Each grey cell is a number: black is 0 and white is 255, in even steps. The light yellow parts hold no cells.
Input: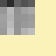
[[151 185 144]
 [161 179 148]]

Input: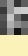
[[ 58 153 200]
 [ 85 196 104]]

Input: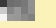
[[203 134 151]
 [244 154 151]]

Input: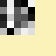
[[131 242  93]
 [ 28 198  88]]

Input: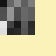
[[ 79 150  78]
 [ 81 149  76]]

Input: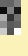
[[ 12 128  23]
 [175  51 113]]

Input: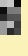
[[ 14 122 124]
 [ 42  83  85]]

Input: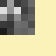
[[222 149 220]
 [144  78 138]]

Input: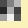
[[ 38 175  64]
 [160 240  88]]
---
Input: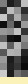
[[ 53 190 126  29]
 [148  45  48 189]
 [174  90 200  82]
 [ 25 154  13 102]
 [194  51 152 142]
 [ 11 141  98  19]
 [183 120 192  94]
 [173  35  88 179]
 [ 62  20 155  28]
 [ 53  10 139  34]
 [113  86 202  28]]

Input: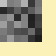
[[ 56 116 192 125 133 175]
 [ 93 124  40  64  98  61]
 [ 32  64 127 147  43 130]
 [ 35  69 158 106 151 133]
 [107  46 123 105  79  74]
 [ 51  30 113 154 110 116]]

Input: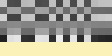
[[192 193 199  76  74 185 188  75  78 191  71 187  75 192  80 186]
 [107 105 102 160 160 109 108 162 160 106 162 108 161 107 159 108]
 [201 204 211  67  66 195 198  64  67 201  62 197  65 200  70 196]
 [130 131 130 137 138 131 131 136 135 131 138 131 136 129 136 131]
 [105 104 105 159 163 107 106 162 163 110 166 108 164 108 159 107]
 [ 40  37  32 223 229  49  46 227 225  46 236  49 229  44 219  49]]

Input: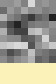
[[150 135 145 143 157 130 216 140]
 [126 134 108 153 133 167 141 145]
 [111  33 180 132 115  87  58  97]
 [126 146 113  68  35  85 120 129]
 [158 133 175  91  66  65 183 196]
 [211 128 151 137 135  88  97 129]
 [169 200 195 205 217 212  84 146]
 [115 100 121  78 101 131 192 126]
 [112  84 138 114 139 151 177  99]]

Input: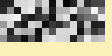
[[ 69  72  34  37 216 216 224 159 214  16 208   4  35 200  43]
 [241 131  45 140  21 219 234  45 197  35 176 180 229 129 139]
 [125 232 225 231 241  51  28  55  67  17 200 224  26  87 111]
 [ 31  36 154 217  53  25 214 195  15  57  42 100 217  38 193]
 [ 52  86 205  36 196 172 178  16 183  85 218 214 221  17 141]
 [188 197 147  57  66  13  94  23 214 230 214 212  33 132 234]]

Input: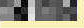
[[170  36  83 103 153  12 190  99  65  88  81]
 [ 69  80 152 140  12  44 212  99 123 107  86]
 [104  55 133 132  53  16 226  99 104 100  80]]

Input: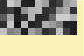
[[155 177  49 203 175  34  32 183 161  45  62]
 [173  52  47  64  31 146 179 182  49  60 151]
 [203 179  93 166  33  47 179  41  45 105 205]
 [ 34  33  48 199  21 185  34  46 172 156 130]
 [ 64  32 192 129 141  32 161 133  46  65 192]]
